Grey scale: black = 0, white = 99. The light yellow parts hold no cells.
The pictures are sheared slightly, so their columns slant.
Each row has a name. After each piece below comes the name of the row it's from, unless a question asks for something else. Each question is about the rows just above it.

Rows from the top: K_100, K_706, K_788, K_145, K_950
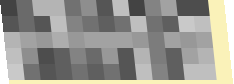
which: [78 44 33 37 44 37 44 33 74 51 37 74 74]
K_950
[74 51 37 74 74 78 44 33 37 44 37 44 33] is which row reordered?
K_950
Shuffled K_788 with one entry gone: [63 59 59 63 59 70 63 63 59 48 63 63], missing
[67]

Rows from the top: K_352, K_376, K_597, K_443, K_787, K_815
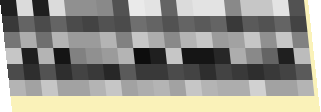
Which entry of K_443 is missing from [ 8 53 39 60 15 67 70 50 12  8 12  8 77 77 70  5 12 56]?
[73]
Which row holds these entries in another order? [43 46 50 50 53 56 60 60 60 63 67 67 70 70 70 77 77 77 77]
K_597

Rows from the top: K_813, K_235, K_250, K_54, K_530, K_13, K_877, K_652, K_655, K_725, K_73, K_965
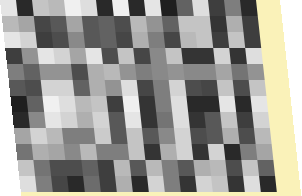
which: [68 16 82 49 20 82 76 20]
K_965
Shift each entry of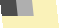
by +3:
[33 71]
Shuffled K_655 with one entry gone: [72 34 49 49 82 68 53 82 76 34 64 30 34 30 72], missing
[79]
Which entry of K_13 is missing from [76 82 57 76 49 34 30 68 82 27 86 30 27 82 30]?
[38]
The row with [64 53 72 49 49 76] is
K_725
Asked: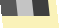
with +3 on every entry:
[37 79 27]
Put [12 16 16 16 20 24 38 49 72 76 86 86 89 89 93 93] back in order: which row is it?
K_877

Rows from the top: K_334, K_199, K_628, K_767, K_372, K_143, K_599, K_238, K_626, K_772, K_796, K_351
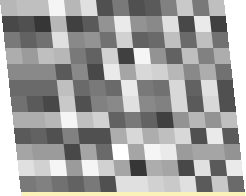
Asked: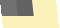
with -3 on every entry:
[41 35]
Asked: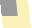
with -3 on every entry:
[57]
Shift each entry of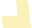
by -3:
[96]
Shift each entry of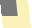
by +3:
[50]
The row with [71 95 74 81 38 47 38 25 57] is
K_238

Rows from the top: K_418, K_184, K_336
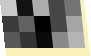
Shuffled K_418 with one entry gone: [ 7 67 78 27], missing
[45]
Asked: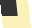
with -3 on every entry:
[17]
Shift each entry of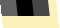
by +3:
[41  3 30]
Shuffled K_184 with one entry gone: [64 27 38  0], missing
[23]
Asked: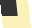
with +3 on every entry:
[23]
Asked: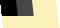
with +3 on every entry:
[ 3 30]

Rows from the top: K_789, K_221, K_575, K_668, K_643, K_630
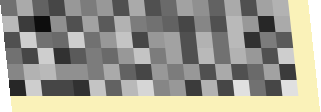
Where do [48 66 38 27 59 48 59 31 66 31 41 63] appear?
K_643
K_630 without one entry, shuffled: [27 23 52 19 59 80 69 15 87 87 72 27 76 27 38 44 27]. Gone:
[83]
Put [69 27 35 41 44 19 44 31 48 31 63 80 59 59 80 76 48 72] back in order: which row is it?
K_668
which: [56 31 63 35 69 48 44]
K_221
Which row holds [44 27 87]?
K_630
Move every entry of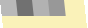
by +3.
[75 47 72 62]
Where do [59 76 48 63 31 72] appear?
K_668

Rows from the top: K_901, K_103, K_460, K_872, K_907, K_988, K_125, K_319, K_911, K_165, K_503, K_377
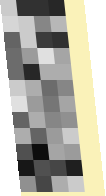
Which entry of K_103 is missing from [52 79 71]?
[83]
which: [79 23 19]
K_460
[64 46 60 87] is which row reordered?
K_125
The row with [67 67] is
K_907
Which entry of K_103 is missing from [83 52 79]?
[71]
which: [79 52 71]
K_103

